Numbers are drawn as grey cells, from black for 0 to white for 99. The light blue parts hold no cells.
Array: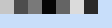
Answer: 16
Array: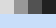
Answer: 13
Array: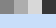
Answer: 21
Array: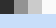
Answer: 97
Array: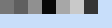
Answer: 20
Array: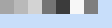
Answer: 49
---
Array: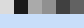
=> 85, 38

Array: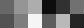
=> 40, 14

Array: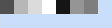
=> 31, 49

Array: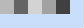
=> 72, 25

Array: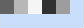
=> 38, 61

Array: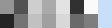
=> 58, 49
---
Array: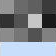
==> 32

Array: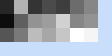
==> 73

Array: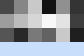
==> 47

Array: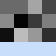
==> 59

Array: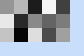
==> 86

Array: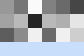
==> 93

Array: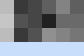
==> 32
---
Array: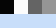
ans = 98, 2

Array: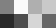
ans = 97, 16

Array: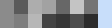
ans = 76, 17

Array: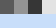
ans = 88, 21

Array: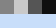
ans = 78, 6

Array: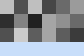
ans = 79, 13

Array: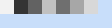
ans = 94, 20

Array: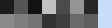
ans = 75, 7

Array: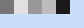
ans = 87, 10
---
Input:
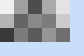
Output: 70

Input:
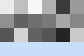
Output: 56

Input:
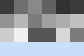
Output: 57

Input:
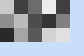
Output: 55

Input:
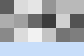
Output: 67

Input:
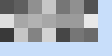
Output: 86

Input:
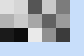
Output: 69

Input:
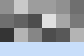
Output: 43
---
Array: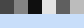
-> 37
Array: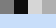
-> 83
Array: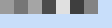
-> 24
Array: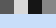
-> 8
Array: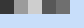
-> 34
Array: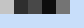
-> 5
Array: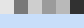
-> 72
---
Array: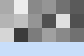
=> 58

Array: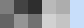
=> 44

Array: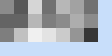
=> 71

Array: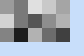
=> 33

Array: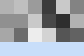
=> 78

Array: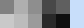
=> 60

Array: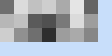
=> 35
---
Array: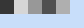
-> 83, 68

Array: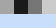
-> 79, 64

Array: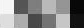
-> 95, 86

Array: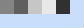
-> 90, 77

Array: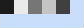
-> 91, 76

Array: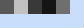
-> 75, 43

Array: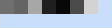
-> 82, 65
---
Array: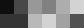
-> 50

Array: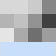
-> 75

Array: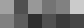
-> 45

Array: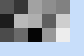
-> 68

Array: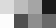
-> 73

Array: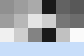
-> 80

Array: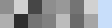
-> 59

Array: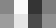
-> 97

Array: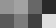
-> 63
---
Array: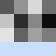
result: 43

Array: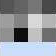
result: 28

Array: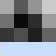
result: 79

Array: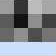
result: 65

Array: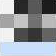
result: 11

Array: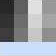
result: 59

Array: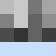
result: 64

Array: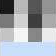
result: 57

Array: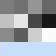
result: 40
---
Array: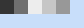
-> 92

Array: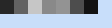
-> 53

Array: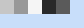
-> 95

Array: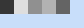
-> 56

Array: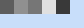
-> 46

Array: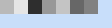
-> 59

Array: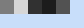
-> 19

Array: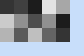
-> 30
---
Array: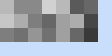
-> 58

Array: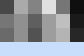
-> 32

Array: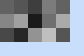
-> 57

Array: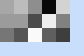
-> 97

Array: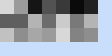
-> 65

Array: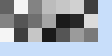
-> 77

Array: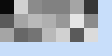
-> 45

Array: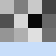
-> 87
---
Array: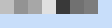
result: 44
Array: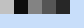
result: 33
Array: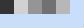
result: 44
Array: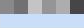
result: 67
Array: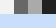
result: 66
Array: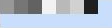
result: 81
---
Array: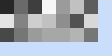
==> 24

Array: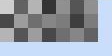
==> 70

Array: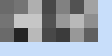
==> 68

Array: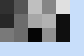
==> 74

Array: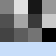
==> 9

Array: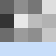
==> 46
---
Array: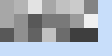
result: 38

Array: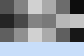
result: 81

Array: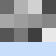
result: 24

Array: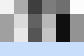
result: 33

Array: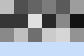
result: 43

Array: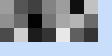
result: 11

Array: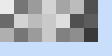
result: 60
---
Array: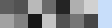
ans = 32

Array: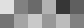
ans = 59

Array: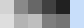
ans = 74

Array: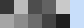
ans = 42

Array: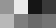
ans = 49

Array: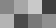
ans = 29
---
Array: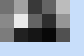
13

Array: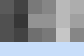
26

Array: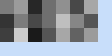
79

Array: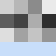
63

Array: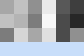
83

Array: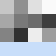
19

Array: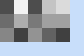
25

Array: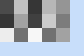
44

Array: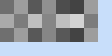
61
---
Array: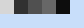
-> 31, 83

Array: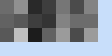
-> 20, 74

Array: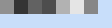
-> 30, 89

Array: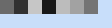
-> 9, 77

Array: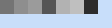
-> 33, 74

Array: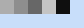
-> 40, 76

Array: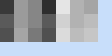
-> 35, 89

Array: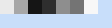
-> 18, 96

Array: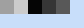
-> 2, 79

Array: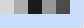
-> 10, 84
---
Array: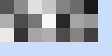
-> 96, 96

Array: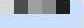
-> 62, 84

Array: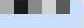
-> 53, 81

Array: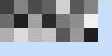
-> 16, 93

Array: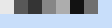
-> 52, 90

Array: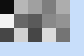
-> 35, 94
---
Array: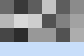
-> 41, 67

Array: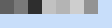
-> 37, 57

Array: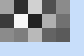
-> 64, 35

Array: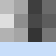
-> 73, 46

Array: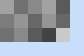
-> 63, 78

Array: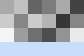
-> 66, 91

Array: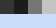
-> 20, 76
